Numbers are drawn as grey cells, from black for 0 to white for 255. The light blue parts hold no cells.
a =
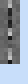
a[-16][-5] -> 111
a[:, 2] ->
[162, 184, 38, 34, 77, 29, 41, 155, 193, 24, 103, 83, 143, 165, 193, 24]
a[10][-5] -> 104
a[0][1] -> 115
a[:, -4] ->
[115, 113, 106, 95, 94, 108, 96, 103, 95, 97, 94, 99, 115, 99, 104, 96]
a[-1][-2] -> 108
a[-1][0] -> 96
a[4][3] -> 113
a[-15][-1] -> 94
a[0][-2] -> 99
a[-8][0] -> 114
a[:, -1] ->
[112, 94, 94, 113, 102, 94, 114, 104, 97, 112, 114, 107, 96, 98, 102, 99]
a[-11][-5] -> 96
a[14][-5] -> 114
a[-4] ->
[109, 115, 143, 103, 96]
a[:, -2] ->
[99, 101, 113, 111, 113, 111, 98, 113, 102, 96, 110, 94, 103, 94, 108, 108]
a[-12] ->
[101, 94, 77, 113, 102]

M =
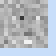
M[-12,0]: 206
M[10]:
[190, 128, 175, 218, 183, 172, 241, 242, 188, 165, 162, 193]
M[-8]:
[177, 185, 169, 218, 162, 55, 164, 160, 140, 230, 139, 150]
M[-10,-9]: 156
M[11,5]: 182
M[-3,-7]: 192
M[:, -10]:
[208, 157, 192, 183, 169, 169, 162, 172, 171, 198, 175, 173]
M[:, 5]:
[188, 143, 173, 185, 55, 161, 151, 176, 180, 192, 172, 182]
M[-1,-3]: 178
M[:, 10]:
[186, 158, 174, 180, 139, 171, 162, 177, 198, 181, 162, 176]
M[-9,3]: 149
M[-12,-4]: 164
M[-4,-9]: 150
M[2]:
[191, 177, 192, 156, 155, 173, 150, 164, 152, 165, 174, 185]
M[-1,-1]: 155
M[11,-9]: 166
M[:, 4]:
[155, 203, 155, 162, 162, 183, 198, 179, 158, 192, 183, 199]
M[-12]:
[206, 163, 208, 175, 155, 188, 180, 174, 164, 146, 186, 194]
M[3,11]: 192
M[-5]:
[163, 200, 172, 187, 179, 176, 171, 145, 175, 191, 177, 145]
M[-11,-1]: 164
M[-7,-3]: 198
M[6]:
[152, 183, 162, 156, 198, 151, 170, 177, 186, 189, 162, 166]
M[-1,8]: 191
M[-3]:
[187, 166, 198, 184, 192, 192, 200, 175, 184, 146, 181, 186]
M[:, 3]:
[175, 152, 156, 149, 218, 195, 156, 187, 150, 184, 218, 166]

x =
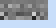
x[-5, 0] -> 115
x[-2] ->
[184, 75, 122, 115, 79, 85, 98, 95, 205, 81, 146, 112]
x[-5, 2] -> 116
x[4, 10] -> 93
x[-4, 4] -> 156
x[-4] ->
[150, 101, 174, 145, 156, 103, 131, 157, 111, 130, 147, 136]
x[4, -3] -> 157
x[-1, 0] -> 55
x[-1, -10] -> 118
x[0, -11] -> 116
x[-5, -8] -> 120
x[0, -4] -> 115
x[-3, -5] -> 111

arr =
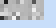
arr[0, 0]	181
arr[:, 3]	[179, 188, 188, 149, 243]
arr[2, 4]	187
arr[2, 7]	179
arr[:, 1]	[28, 181, 203, 212, 131]
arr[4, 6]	188
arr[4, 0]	50
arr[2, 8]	238
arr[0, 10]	183
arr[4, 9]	169
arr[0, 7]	176
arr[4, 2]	166
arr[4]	[50, 131, 166, 243, 114, 185, 188, 161, 215, 169, 197]
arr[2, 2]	183
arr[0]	[181, 28, 183, 179, 150, 214, 182, 176, 86, 187, 183]

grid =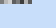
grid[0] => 125
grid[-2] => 180
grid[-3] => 61

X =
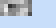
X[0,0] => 159
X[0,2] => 176
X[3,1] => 187
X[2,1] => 236
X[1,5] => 151
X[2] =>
[162, 236, 124, 138, 147, 201, 210, 125]
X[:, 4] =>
[189, 133, 147, 177]
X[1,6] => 155
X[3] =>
[136, 187, 143, 135, 177, 206, 181, 79]
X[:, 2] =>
[176, 51, 124, 143]
